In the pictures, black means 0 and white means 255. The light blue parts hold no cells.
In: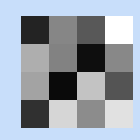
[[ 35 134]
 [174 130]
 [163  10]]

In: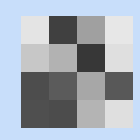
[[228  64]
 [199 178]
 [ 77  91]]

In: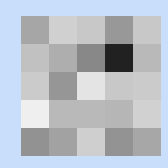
[[166 208]
 [193 174]
 [203 150]]

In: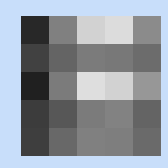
[[ 40 128]
 [ 65 100]
 [ 32 123]]

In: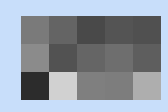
[[122 100]
 [139  82]
 [ 44 209]]

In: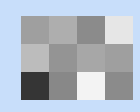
[[159 174]
 [188 148]
 [ 53 136]]

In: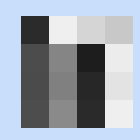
[[ 43 239]
 [ 76 133]
 [ 75 128]]
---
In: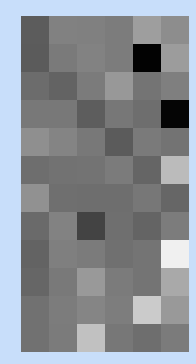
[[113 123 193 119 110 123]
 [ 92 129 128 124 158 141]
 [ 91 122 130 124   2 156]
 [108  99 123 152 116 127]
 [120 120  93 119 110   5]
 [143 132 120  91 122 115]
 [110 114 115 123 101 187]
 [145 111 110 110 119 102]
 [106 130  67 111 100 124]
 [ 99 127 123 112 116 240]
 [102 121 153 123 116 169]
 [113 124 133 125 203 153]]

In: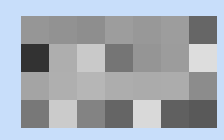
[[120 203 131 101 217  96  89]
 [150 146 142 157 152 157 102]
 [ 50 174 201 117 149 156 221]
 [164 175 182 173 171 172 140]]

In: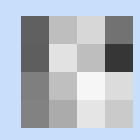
[[130 171 229 202]
 [ 96 190 215 114]
 [ 94 226 190  54]
 [127 191 246 220]]

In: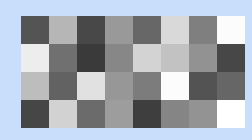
[[ 70 210 107 157  62 133 147 255]
 [ 84 182  72 153 103 217 127 252]
 [237 112  58 135 211 194 146  71]
 [189  98 225 151 124 252  83 102]]

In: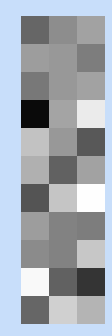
[[102 208 180]
 [102 141 162]
 [157 152 125]
 [120 152 162]
 [ 10 164 235]
 [194 152  88]
 [176  97 162]
 [ 84 197 254]
 [157 130 125]
 [139 130 199]
 [249  97  52]]

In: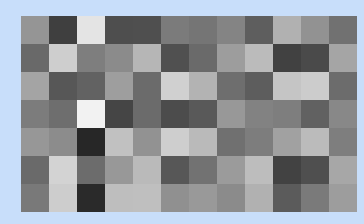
[[121 205  42 190 191 144 153 139 177  91 122 157]
 [149  63 228  78  79 123 117 132  94 177 146 113]
 [105 206 126 139 182  80 106 157 187  65  74 165]
 [164  87  98 158 107 208 179 110  93 197 204 108]
 [124 110 242  69 107  76  89 152 130 126  97 136]
 [151 140  39 193 146 206 186 112 125 161 187 126]
 [106 211 108 152 186  87 114 155 189  66  79 167]]
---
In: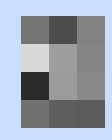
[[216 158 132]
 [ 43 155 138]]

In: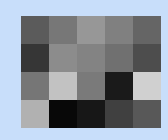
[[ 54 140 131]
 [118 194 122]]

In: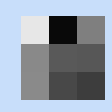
[[137  89  87]
 [138  72  61]]

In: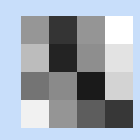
[[188  35 142]
 [116 138  26]]

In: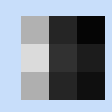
[[219  49  28]
 [175  37  15]]

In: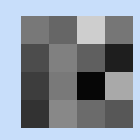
[[ 76 128  95]
 [ 61 121   6]]

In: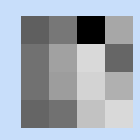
[[113 161 217]
 [113 157 211]]
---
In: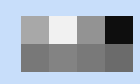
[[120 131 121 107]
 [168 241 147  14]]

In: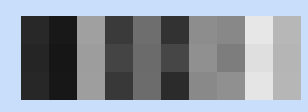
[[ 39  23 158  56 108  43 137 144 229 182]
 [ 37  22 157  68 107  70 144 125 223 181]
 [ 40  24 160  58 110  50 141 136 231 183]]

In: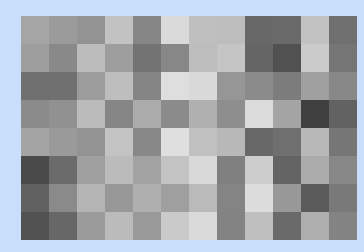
[[ 82 103 155 187 153 202 218 131 191 106 174 131]
 [ 97 138 180 152 175 159 186 132 220 152  90 121]
 [ 74 107 159 187 162 195 217 128 205  99 171 135]
 [164 154 147 195 136 223 192 184 104 111 184 118]
 [139 145 187 134 171 139 176 142 219 164  63  98]
 [112 112 156 190 133 222 217 150 139 124 160 136]
 [158 137 188 158 115 135 189 197 101  81 203 117]
 [165 155 147 194 134 218 191 189 104 106 194 111]]

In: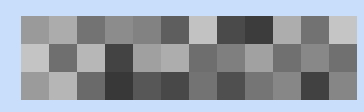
[[155 182 106  56  87  72 115  79 117 135  65 134]
 [196 111 183  67 160 173 110 127 161 112 136 112]
 [154 172 115 140 130  94 194  74  60 173 114 197]]

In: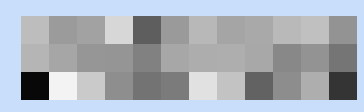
[[  8 243 202 142 115 123 225 195  98 141 174  52]
 [181 166 150 149 129 167 173 174 168 136 147 117]
 [189 155 162 215  94 154 184 165 169 185 192 147]]

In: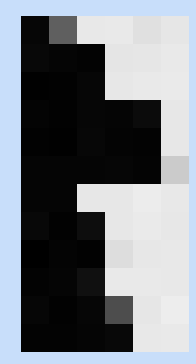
[[  3   3   5   8 232 233]
 [  6   2   6  77 230 237]
 [  3   5  16 233 233 232]
 [  0   4   2 221 231 232]
 [  8   2  13 231 234 231]
 [  5   5 231 231 236 232]
 [  5   5   5   6   4 203]
 [  2   1   7   4   3 231]
 [  4   2   6   5  11 231]
 [  1   2   6 231 233 234]
 [  8   5   3 229 230 233]
 [  6  95 232 233 224 230]]

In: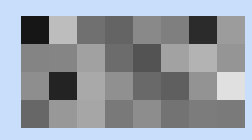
[[103 152 166 121 141 115 124 122]
 [142  35 169 144 105  95 147 224]
 [132 133 161 108  83 162 179 149]
 [ 22 189 112 100 137 127  43 156]]
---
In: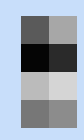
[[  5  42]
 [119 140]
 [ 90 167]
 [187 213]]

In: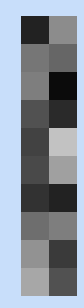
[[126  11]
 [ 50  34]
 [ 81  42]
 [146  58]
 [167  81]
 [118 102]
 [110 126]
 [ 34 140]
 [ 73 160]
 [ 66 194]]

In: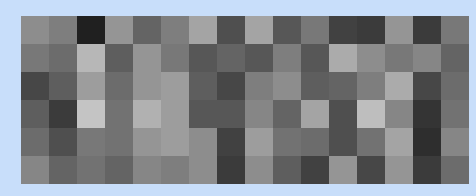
[[ 94  59 196 114 177 157  87  87 134 100 164  79 190 134  52 114]
 [108  79 120 114 149 157 141  65 157 114 108  79 114 164  46 134]
 [ 71  94 157 108 149 157  94  71 126 141  94 100 126 171  71 108]
 [134 100 114 100 134 126 141  59 141  94  65 149  71 149  59 108]
 [120 108 183  94 149 120  87 100  87 126  87 171 141 120 134 100]
 [141 126  32 149 100 126 164  79 164  87 120  65  59 149  59 120]]

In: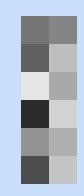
[[118 132]
 [229 169]
 [148 175]
 [ 97 190]
 [ 76 197]
 [ 43 210]]

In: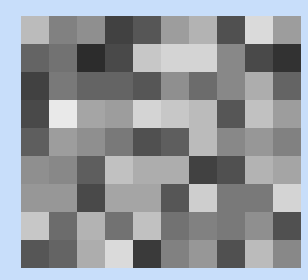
[[ 86 100 173 218  58 129 151  80 187 136]
 [199 108 179 114 193 114 129 121 143  80]
 [100 114  44  73 199 212 212 136  73  50]
 [ 65 121 100 100  86 143 108 136 173 100]
 [187 129 143  65  86 157 179  80 218 157]
 [143 136  94 193 173 173  65  80 179 165]
 [151 151  73 165 165  86 206 121 121 212]
 [ 94 157 143 121  80  94 187 136 151 129]
 [ 73 233 165 157 212 199 187  86 193 157]]

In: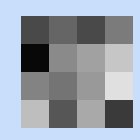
[[190  86 169  58]
 [ 73 101  73 123]
 [131 116 153 224]
 [  8 138 161 198]]

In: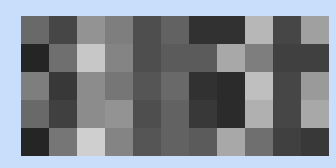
[[126  56 140 118  85 105  49  43 191  70 154]
 [105  64 140 147  78  98  56  43 176  70 168]
 [105  70 147 126  78  98  49  49 183  70 160]
 [ 37 111 199 132  78  91  91 168 126  64  64]
 [ 37 118 207 132  85  98  91 168 111  64  56]]
